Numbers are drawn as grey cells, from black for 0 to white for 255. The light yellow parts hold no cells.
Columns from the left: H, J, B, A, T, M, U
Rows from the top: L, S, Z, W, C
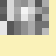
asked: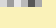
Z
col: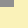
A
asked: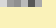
L
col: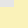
H

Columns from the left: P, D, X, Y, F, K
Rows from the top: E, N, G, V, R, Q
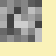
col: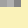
F
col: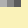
F
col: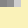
Y
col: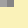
K
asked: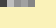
G
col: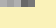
P

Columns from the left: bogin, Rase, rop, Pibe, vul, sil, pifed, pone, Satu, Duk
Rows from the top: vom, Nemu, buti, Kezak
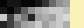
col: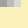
Duk
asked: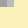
Kezak
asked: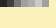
Kezak
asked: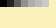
Nemu
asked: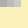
Nemu

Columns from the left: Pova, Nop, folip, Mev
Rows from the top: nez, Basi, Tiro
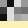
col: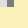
folip
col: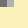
Mev
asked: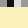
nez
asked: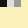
nez
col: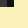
Pova

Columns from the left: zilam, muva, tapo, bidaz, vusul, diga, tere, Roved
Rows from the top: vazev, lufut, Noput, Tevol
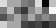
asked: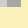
Tevol
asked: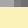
vazev
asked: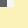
lufut
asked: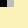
vazev
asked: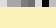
vazev
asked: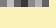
lufut
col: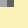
tapo

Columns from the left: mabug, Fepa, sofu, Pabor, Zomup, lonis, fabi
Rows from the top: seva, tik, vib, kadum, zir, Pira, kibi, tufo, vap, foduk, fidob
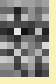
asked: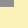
foduk
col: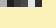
sofu
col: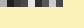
sofu
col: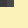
sofu
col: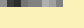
Zomup

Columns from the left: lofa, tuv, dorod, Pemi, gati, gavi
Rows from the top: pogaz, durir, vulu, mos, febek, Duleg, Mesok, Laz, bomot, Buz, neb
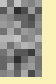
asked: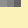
vulu
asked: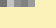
pogaz
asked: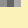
neb
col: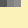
gavi
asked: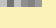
pogaz

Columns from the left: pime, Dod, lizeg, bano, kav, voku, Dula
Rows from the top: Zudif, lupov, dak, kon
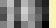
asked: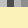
Zudif
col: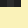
Dula
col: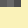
voku
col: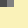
pime
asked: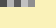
dak

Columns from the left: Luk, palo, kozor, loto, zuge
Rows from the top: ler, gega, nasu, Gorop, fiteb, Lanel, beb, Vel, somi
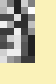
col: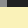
zuge
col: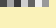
palo
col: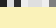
kozor
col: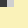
palo

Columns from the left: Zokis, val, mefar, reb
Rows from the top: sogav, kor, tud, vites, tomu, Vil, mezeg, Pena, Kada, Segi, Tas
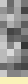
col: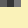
reb
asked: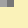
Pena

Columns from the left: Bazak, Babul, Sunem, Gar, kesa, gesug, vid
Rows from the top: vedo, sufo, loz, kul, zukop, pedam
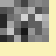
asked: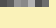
sufo
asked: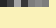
pedam
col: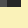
Bazak
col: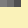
Sunem

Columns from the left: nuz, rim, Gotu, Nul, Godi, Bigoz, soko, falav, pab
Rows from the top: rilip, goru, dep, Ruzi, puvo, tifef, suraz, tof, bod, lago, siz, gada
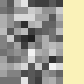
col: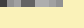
soko
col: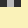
Nul
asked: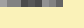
siz

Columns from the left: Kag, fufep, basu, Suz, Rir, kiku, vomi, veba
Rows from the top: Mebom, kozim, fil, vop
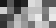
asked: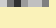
kozim
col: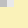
kiku
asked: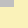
kozim
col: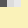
veba
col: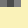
fufep

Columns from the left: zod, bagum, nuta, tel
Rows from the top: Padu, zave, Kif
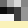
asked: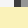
Kif
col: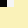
zod
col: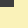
nuta

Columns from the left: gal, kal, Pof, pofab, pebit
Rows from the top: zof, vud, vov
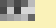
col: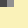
gal
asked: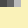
zof

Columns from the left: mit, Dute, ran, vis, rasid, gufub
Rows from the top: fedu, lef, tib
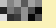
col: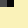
rasid
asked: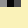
tib
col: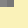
Dute
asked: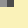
lef
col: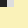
mit

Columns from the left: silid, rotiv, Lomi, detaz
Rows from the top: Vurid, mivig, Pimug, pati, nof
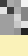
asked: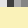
mivig
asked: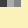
mivig
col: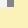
detaz

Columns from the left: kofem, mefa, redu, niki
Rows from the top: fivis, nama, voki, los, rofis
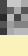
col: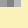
niki
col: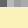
mefa
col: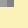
niki

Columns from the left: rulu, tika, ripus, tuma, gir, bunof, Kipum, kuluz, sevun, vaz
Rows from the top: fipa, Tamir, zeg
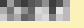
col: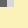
bunof
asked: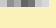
zeg
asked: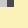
Tamir

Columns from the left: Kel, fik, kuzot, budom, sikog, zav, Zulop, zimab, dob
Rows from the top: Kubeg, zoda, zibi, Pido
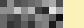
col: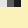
zimab
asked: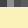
Kubeg
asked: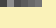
Kubeg
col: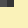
fik
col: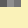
budom

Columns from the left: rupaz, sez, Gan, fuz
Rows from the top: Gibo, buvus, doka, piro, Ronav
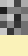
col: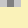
sez
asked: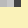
Gibo
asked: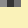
piro
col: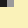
rupaz
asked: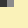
Ronav

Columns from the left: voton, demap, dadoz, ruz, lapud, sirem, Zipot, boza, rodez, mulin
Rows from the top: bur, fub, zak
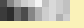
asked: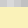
fub
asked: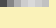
fub

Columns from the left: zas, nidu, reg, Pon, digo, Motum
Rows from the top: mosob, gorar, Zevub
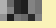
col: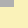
zas
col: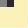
digo
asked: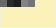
mosob
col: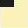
Pon
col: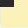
reg
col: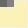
nidu

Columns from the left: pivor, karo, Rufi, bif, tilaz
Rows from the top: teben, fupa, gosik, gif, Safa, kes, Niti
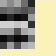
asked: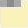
teben
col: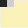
karo

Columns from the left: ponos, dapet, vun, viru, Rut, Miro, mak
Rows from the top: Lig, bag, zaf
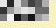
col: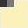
ponos
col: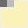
mak
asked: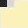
Lig
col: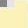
viru
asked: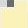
bag

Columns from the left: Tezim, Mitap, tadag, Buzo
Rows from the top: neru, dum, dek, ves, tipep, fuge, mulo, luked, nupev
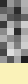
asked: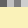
mulo
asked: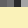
dum
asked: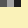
nupev
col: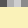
Mitap
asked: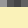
dek
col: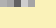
Buzo

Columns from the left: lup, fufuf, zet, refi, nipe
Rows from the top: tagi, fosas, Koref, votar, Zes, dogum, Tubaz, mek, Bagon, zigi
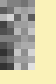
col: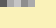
nipe
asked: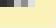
zigi
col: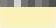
fufuf

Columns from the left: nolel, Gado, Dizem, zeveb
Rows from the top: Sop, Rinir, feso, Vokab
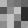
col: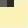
zeveb
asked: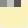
Vokab
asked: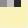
Rinir
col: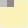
Dizem
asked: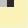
Rinir
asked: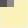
Rinir

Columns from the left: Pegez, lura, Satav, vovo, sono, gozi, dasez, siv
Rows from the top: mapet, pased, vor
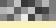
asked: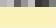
pased
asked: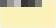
pased

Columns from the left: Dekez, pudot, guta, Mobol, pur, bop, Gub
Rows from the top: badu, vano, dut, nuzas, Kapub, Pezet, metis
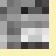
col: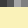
bop
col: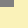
guta
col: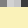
bop

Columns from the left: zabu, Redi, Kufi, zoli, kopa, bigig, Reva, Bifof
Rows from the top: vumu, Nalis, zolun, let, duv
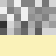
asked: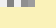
zolun
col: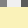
zoli
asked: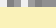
Nalis
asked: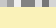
vumu
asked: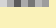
let
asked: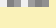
Nalis

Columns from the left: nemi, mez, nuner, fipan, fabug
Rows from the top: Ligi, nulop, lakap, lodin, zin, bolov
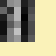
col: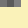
mez
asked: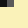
lodin
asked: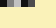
zin
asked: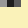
bolov
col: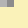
nuner
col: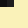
fipan

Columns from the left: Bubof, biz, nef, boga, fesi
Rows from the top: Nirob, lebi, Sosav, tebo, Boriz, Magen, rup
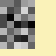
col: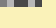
Bubof
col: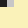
boga
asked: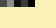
tebo

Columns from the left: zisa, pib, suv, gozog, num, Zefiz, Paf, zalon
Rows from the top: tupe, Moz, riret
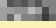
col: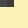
Paf
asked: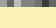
riret
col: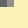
suv

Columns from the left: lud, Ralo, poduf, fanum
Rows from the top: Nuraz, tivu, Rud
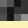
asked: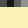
Rud
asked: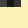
tivu
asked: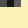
Rud
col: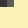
poduf
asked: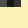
Nuraz
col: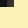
poduf

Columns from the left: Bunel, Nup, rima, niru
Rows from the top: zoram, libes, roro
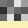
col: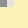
Nup
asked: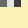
roro
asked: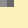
libes
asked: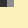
libes

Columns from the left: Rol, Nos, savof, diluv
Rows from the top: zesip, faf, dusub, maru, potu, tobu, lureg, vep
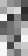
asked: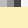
tobu
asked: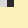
faf
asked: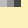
tobu

